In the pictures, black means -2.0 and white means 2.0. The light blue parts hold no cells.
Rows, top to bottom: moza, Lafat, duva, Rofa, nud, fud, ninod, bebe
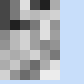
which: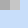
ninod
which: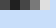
duva
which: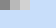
Rofa
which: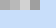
fud
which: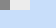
bebe
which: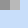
nud

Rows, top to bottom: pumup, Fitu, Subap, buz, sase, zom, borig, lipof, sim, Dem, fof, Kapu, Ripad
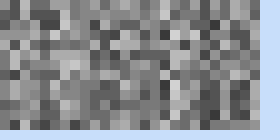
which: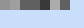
Subap
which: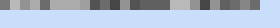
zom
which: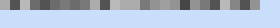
sase
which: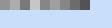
buz

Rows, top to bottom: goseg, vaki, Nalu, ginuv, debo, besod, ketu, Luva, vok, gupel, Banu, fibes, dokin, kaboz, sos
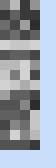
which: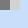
Luva
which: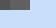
besod
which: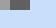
gupel

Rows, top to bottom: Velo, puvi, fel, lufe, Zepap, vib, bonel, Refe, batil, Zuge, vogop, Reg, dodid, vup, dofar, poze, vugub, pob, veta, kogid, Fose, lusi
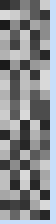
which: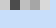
batil
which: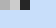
dodid
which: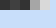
Fose
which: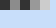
vugub
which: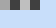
Zepap

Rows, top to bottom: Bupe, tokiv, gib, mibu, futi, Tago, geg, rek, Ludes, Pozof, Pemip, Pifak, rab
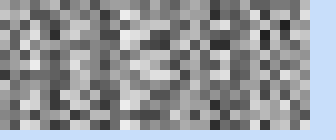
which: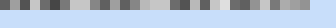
Tago
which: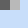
Pifak
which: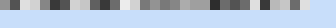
rab
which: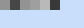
Pifak
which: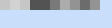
Pozof

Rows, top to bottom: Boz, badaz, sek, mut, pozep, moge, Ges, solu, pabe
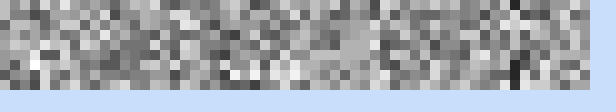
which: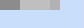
moge
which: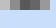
badaz
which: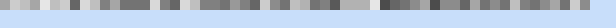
pozep
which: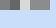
moge
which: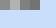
mut

